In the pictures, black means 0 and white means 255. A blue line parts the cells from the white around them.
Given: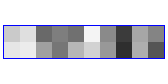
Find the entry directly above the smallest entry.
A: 59
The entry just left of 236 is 230
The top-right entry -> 132
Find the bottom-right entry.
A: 85
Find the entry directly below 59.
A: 46
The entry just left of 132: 166

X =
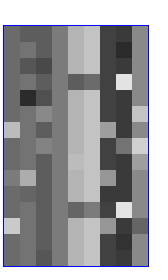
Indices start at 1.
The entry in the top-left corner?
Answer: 107
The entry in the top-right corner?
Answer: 137
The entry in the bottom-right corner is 137
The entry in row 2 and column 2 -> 115
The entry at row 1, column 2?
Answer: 93
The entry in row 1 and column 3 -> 93
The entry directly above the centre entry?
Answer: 180
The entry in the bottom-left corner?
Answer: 107
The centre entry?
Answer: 180
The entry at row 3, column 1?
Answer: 107
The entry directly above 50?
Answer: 58
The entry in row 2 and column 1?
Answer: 107
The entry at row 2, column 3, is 93

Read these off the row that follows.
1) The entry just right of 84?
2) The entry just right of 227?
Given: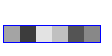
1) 136
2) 192

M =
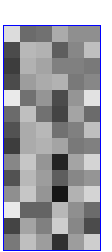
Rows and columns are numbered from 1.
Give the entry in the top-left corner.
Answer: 220
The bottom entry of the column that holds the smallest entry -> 48
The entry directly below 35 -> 94
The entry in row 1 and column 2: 107
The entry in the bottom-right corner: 206
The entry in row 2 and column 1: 75
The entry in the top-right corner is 143
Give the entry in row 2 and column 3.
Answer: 178
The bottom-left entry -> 121
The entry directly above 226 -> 135
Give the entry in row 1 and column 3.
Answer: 113
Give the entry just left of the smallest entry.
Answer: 149
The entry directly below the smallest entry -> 184
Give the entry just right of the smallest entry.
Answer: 178

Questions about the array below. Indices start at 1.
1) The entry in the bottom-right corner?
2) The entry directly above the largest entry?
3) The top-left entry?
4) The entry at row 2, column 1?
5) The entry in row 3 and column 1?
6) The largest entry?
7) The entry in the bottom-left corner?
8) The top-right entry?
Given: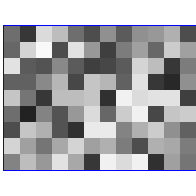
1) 117
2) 219
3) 110
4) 103
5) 226
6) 249
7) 131
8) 77

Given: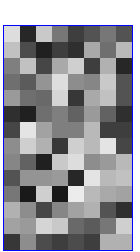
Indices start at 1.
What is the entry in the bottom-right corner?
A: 177
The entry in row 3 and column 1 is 127
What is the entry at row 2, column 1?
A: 193
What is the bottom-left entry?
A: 55
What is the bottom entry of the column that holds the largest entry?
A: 76
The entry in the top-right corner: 83
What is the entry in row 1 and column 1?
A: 221
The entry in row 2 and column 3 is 32
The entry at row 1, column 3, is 201
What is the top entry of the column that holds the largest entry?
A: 62
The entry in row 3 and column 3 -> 70
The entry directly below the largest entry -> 162
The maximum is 236
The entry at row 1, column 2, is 39
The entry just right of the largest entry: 185

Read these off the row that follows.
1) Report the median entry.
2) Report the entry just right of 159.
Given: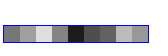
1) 132
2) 222

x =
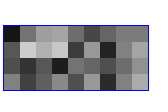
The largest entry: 205
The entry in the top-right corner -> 123
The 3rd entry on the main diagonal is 87
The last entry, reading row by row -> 171
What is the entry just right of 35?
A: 129
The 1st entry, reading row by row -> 21
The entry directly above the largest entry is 115
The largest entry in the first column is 129
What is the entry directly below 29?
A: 137
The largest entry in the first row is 164
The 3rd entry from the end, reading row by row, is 43

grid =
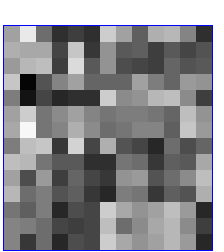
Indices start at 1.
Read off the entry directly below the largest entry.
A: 190
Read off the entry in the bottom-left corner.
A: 132
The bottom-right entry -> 39
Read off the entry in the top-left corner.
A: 161
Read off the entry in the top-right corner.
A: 47
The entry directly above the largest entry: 205
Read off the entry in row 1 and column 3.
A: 109
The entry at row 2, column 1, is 175
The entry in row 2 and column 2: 168
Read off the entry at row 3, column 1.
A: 154
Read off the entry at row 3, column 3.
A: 190
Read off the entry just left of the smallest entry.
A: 198
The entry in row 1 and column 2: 233
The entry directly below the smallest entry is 19
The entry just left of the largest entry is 168
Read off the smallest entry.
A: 5
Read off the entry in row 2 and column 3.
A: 168
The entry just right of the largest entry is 117

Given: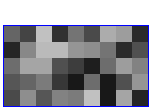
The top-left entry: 101
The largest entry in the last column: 149
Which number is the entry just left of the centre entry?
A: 80
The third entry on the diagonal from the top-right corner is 109
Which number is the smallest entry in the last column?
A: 37
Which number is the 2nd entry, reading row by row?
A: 68
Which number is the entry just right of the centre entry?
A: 30

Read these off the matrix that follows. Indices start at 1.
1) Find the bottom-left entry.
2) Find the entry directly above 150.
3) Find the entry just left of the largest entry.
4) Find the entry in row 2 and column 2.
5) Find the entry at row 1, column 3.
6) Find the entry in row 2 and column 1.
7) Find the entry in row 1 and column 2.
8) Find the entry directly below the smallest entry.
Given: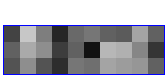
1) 83
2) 134
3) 67
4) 170
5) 126
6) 97
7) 199
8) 111
